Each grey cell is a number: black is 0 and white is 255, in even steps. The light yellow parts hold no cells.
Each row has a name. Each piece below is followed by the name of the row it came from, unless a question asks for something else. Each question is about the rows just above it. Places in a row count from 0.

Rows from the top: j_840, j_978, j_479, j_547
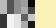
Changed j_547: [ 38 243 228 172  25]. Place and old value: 0, [54]
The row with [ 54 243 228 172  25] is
j_547
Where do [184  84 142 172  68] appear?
j_978
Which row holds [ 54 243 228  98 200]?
j_479

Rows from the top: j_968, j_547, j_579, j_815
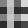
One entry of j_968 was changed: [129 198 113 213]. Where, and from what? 2, [99]
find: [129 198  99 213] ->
j_968
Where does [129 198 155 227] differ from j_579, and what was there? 3, [213]
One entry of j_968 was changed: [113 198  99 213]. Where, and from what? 0, [129]
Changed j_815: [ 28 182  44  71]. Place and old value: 0, [44]

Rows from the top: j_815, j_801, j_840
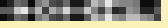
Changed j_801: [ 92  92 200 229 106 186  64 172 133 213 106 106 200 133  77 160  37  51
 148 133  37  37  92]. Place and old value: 14, [64]
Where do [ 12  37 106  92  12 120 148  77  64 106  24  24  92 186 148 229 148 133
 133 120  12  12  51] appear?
j_815
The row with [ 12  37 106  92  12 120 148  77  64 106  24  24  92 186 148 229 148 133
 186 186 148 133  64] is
j_840

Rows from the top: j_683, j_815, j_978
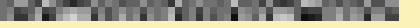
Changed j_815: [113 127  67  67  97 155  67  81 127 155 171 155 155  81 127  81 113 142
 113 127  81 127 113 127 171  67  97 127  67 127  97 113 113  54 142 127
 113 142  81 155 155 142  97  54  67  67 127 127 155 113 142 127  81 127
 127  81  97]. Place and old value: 3, [81]
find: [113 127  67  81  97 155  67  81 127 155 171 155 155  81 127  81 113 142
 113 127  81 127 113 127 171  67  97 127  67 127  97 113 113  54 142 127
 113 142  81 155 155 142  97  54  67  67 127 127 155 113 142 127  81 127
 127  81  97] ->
j_815
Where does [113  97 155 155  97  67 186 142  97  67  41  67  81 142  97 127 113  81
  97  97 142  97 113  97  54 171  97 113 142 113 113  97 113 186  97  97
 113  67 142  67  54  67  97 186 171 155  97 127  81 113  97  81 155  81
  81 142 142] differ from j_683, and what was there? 47, [113]
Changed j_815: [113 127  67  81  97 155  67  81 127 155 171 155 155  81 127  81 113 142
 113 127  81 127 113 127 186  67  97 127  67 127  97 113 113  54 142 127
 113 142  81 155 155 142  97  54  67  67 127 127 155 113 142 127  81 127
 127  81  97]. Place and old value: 24, [171]
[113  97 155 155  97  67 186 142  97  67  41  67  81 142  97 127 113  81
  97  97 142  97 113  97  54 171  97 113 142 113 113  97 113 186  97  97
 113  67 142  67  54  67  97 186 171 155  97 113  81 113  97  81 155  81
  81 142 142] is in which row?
j_683
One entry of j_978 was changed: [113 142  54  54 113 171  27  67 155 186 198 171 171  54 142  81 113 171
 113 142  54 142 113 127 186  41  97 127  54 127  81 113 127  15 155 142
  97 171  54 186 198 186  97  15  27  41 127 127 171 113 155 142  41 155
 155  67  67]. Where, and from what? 10, [210]
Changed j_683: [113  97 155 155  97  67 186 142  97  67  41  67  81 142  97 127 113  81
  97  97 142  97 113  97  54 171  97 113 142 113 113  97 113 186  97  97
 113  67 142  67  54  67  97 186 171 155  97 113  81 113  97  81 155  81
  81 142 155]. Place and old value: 56, [142]

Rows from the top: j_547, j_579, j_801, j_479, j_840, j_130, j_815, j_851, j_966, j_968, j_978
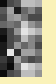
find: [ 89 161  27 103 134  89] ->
j_579
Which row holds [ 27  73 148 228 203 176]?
j_840
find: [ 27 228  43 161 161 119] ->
j_851
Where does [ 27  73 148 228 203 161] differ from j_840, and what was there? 5, [176]
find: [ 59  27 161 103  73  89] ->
j_966

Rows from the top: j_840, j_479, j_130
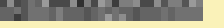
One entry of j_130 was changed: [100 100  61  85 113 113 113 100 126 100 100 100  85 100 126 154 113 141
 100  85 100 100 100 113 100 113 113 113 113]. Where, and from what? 14, [113]
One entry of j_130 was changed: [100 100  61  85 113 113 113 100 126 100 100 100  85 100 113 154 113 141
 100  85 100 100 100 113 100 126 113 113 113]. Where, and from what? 25, [113]
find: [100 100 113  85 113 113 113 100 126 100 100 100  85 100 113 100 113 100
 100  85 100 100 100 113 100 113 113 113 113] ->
j_479
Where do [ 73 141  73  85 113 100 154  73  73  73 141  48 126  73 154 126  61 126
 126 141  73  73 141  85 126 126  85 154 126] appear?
j_840
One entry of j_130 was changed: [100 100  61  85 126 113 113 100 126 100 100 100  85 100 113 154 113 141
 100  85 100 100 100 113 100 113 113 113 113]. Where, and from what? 4, [113]
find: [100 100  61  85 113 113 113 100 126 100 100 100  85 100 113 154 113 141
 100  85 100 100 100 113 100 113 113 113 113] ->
j_130

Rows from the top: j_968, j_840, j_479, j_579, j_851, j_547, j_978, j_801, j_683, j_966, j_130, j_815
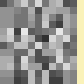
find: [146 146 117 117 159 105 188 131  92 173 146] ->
j_479
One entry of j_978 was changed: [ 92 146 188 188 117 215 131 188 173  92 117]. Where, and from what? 1, [131]
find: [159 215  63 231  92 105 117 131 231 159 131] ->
j_851
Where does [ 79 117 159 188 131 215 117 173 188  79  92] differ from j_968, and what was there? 3, [202]
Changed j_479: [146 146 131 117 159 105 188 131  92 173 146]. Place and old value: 2, [117]
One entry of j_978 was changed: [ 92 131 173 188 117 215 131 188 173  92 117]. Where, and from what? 2, [188]
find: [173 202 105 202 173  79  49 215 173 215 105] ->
j_547

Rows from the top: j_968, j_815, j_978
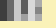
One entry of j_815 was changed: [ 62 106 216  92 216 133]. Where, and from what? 2, [201]
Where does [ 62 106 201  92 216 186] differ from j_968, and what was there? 5, [171]
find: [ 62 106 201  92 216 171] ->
j_968
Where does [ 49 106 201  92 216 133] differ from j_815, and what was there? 0, [62]
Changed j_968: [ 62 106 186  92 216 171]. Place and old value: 2, [201]
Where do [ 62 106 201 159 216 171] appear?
j_978

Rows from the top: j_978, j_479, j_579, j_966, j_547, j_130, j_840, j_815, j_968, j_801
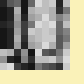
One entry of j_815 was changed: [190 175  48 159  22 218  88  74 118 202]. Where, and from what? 3, [145]
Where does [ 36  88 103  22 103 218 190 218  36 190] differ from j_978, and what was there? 7, [202]
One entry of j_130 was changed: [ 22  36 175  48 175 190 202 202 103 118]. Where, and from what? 8, [88]
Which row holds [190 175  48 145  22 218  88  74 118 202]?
j_815
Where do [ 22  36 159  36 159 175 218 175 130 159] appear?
j_579
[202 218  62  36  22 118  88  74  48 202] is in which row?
j_801

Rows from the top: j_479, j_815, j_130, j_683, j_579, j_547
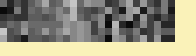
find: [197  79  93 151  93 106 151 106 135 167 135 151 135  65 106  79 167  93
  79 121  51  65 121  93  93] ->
j_579
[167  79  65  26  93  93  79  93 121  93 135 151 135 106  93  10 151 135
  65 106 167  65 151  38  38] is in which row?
j_547

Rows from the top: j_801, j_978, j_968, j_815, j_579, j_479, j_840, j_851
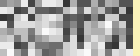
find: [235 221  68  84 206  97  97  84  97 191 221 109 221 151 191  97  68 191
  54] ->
j_978
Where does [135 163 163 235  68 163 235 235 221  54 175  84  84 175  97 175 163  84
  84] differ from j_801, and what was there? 2, [151]
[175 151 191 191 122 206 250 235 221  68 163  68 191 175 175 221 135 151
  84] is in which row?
j_579
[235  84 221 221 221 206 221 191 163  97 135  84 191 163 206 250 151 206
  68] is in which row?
j_815
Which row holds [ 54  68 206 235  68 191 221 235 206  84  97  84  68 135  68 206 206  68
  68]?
j_968
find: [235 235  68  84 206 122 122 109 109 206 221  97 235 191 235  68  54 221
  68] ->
j_840
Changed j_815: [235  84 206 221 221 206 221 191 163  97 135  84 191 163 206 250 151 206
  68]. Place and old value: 2, [221]

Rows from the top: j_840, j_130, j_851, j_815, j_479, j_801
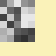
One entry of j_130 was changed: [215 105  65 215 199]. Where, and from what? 2, [80]
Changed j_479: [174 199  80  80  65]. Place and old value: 2, [92]
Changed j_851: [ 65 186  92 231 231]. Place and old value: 1, [199]

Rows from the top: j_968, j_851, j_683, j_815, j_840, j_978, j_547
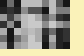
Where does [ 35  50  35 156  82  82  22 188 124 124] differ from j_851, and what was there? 3, [140]
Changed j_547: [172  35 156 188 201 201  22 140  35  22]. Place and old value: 3, [172]

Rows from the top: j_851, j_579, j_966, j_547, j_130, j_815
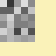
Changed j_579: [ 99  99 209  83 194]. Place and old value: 3, [99]
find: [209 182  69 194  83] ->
j_130
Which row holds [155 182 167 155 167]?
j_815
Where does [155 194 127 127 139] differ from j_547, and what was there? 0, [139]
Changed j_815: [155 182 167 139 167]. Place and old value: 3, [155]
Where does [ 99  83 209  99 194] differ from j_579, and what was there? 1, [99]

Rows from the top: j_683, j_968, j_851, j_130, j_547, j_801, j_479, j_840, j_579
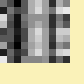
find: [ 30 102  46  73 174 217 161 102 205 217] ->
j_840
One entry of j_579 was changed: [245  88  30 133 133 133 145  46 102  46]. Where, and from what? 0, [233]
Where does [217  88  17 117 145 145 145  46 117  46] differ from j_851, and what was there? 9, [61]
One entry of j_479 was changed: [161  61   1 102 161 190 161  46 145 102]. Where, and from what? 9, [117]

